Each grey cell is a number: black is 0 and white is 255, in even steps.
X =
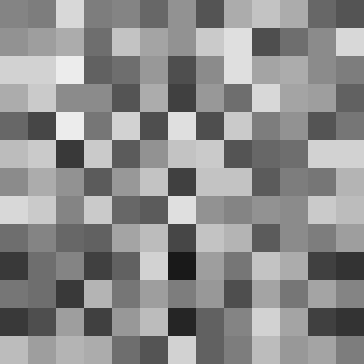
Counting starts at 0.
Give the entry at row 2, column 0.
210
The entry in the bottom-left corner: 188
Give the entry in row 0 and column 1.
125
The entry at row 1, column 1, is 158
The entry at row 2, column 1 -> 210
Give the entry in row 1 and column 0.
146
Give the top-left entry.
132
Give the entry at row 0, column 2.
216
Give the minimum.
25
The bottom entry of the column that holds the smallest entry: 210
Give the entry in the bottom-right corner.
125
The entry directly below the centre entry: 223
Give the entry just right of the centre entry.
195
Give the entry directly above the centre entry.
195
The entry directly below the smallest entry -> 125
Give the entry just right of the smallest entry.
158
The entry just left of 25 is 210
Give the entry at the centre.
64
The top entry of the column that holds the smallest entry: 146
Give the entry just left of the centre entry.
195
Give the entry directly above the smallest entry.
70
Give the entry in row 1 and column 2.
172

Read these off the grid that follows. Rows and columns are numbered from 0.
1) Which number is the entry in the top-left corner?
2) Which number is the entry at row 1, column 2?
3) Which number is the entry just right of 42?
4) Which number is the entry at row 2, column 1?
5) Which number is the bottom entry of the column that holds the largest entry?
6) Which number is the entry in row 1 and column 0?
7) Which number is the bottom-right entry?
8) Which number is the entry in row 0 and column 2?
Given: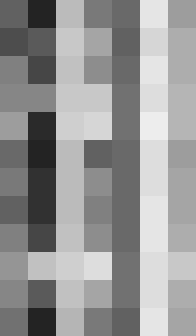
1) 97
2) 200
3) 207
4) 70
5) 229
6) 77
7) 165
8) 187

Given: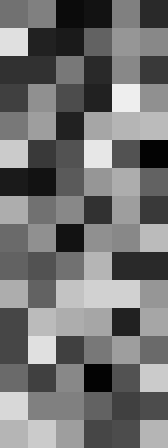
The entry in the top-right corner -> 41
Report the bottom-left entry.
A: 181
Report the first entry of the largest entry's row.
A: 64
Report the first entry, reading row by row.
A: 113
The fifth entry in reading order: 128
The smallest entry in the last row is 70
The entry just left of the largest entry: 33
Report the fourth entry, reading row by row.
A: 18
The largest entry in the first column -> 224
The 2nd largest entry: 231
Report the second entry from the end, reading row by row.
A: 76
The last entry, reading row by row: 181
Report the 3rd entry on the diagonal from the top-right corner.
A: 41
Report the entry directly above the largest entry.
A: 136
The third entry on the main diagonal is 120
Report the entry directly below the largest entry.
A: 181
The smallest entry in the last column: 3
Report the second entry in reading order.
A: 128

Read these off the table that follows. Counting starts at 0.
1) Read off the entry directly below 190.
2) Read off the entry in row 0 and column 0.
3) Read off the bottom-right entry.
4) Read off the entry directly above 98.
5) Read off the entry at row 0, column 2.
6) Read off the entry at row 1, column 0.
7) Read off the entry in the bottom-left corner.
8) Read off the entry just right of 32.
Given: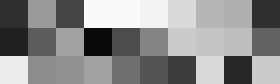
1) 39
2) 47
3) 203
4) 47
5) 69
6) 32
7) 236
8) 92

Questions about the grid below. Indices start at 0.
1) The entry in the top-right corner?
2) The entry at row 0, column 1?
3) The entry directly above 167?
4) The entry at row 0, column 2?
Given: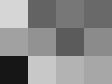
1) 105
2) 99
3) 139
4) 119

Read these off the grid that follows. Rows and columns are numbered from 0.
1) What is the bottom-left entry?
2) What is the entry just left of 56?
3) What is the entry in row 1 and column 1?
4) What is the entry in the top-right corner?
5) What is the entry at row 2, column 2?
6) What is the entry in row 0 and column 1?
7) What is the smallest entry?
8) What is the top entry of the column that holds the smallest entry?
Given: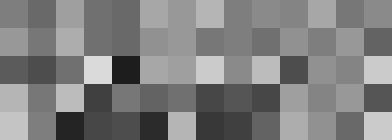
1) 196
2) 181
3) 119
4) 138
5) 112
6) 105
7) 29
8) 105

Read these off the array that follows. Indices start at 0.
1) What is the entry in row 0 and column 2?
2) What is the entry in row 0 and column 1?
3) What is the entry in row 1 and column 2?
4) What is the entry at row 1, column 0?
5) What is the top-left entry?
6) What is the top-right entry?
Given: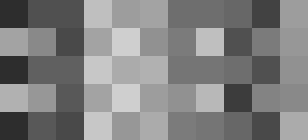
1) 80
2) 80
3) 73
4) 163
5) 45
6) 157

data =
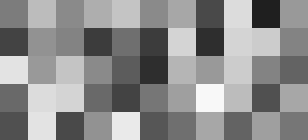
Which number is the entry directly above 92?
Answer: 111
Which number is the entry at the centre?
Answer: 46
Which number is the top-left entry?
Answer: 124
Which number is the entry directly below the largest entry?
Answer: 167
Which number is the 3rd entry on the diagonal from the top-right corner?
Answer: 204
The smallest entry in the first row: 31
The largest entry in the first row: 220
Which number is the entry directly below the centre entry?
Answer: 118
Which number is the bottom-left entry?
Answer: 80
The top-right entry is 153
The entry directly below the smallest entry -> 204
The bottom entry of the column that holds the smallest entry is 159
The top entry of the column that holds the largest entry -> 73
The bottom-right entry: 118
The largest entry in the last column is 167
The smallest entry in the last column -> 99

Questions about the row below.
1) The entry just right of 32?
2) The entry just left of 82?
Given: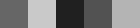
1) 82
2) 32
